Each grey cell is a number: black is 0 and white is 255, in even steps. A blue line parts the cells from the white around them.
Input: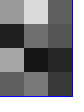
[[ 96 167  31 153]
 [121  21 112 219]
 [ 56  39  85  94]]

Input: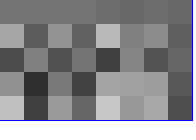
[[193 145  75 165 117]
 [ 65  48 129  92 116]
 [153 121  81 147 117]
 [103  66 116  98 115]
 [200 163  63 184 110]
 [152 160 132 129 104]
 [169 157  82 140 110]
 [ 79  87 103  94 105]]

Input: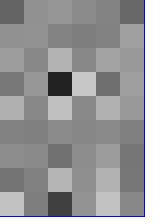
[[194 116 141 130 176 120 157 145 100]
 [126 129 138 128 136 151 136 146 145]
 [ 64 181 113 139 192  34 179 131 150]
 [147 143 141 135 137 199 136 126 139]
 [194 178 156 138 177 111 163 130 131]
 [136 119 118 128 153 159 153 160 104]]

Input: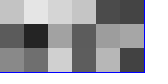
[[137  91 195]
 [111  36 229]
 [208 162 213]
 [ 93  92 197]
 [183 157  75]
 [ 66 166  68]]

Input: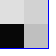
[[  7 223]
 [191 210]]

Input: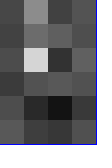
[[ 88  77  59  76  66  71]
 [ 62  41  82 213 108 140]
 [ 55  19  88  50  95  65]
 [ 80  57  81  96  78  83]]

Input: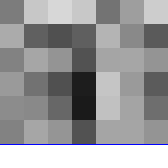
[[130 140 154 130 171 124]
 [166 137 114 166  96 199]
 [149 103  80 148  80 215]
 [ 82  26  29  82  95 200]
 [165 193 197 165 180 115]
 [165 164 154 166 137 158]
 [148 110  91 148  90 205]]
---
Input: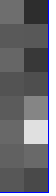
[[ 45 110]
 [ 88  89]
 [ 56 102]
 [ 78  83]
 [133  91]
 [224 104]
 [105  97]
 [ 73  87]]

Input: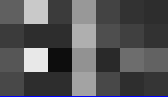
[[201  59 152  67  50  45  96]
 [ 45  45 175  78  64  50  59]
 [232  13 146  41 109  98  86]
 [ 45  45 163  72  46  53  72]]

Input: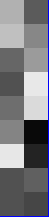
[[ 91 177]
 [135 192]
 [155 102]
 [232  81]
 [218 110]
 [  9 132]
 [ 35 231]
 [ 96  81]
 [ 70  81]]

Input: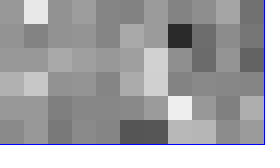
[[232 146 157 133 130 155 131 142 165 113 152]
 [131 146 148 133 169 155  42 109 140 118 147]
 [152 169 159 152 159 209 143 107 148  99 152]
 [199 146 148 133 171 208 131 137 135 133 177]
 [152 127 135 135 137 155 238 152 128 174 152]
 [152 121 138 133  85  86 184 182 140 155 138]]

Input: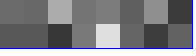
[[104 171 116 124  95 143  59 107]
 [ 88  55 120 223 101  61  98  87]]

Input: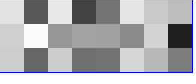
[[ 88 232  66 116 229 201 189 227]
 [251 150 163 161 138 211  30 208]
 [103 205 111 115 214 184 125 206]]

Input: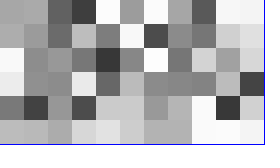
[[170  97  62 252 156 251 166  89 247 244 167]
 [155 107 189 125 248  76 139 118 208 224 173]
 [141 152 119  55 135 253 118 211 161 215 249]
 [144 140 234 103 187 139 135 131 188  68 236]
 [ 66 151  76 203 203 153 181 250  56 209 121]
 [185 172 215 226 205 179 179 250 251 244 188]]

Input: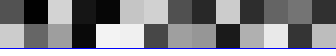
[[  1 211  21   6 197 209  80  40 204  45 100 116  48  82]
 [102 158   9 243 240  71 159 150  26 176 233  52 189 204]]
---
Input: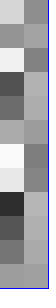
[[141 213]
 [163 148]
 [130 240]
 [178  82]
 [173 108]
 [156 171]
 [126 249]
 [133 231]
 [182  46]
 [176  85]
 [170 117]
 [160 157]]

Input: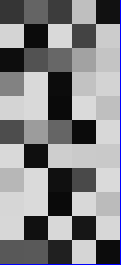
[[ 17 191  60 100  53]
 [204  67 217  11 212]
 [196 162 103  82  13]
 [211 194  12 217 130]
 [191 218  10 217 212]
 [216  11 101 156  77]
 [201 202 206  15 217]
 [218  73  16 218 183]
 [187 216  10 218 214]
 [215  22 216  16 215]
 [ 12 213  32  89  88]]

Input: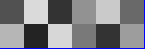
[[105 202 146  51 218  81]
 [157  51 121 215  35 182]]

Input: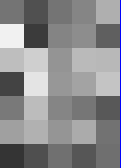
[[175 133 116  80 116]
 [ 95 141 132  59 241]
 [184 186 148 207 190]
 [196 163 151 228  67]
 [ 88 118 133 188 121]
 [114 171 149 177 160]
 [111  86 112  79  52]]

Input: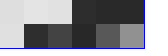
[[ 41  41  45 225 228 222]
 [145  88  40  67  46 224]]

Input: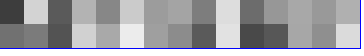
[[176 153 168 151 108 221 125 164 156 203 135 179  90 211  61]
 [219 143 167  87  73 226  90 140 159 236 169 209  83 123 113]]
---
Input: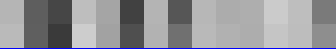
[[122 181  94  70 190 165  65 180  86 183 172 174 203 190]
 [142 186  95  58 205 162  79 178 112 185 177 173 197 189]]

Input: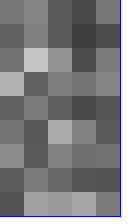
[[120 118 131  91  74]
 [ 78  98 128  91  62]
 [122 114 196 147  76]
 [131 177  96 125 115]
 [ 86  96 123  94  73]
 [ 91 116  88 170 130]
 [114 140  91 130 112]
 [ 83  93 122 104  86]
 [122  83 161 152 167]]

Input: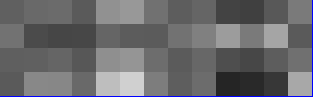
[[122  96 105 107  90 145 152 113  93 101  67  64  88]
 [ 90 114  75  70  71 101  92  91 114 128 156 122 165]
 [112  95  96 101  87 143 149 109  91 103  78  71  93]
 [168  90 136 135 105 190 208 125  94 108  37  41  55]]

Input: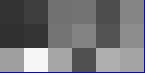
[[133  51  62 113 115  77]
 [141  48  52 116 131  83]
 [164 159 246 166  80 175]]

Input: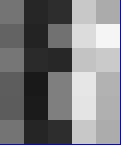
[[171 116  38  45 200]
 [245  99  35 113 220]
 [202 118  42  39 195]
 [178  93  25 127 230]
 [176  92  27 127 228]
 [172 116  37  45 200]]

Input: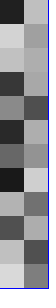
[[191  32]
 [160 211]
 [174 193]
 [168  55]
 [ 79 138]
 [174  41]
 [147 103]
 [207  25]
 [113 179]
 [173  80]
 [ 80 192]
 [126 217]]

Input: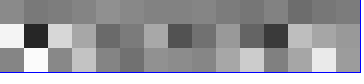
[[124 138 121 125 132 144 136 130 130 133 124 118 130 109 119]
 [153 244  38 215 167 106 123 168  82 113 153 100  58 190 166]
 [156 133 251 136 195 132 113 145 140 134 167 204 128 166 234]]
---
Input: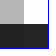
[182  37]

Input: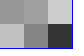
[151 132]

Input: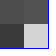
[ 77 212]

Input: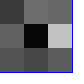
[58  7 92]

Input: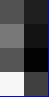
[82 19]

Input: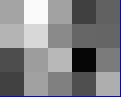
[164 216 184  79]

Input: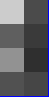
[204  58]

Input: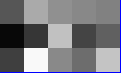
[ 86  54 137]
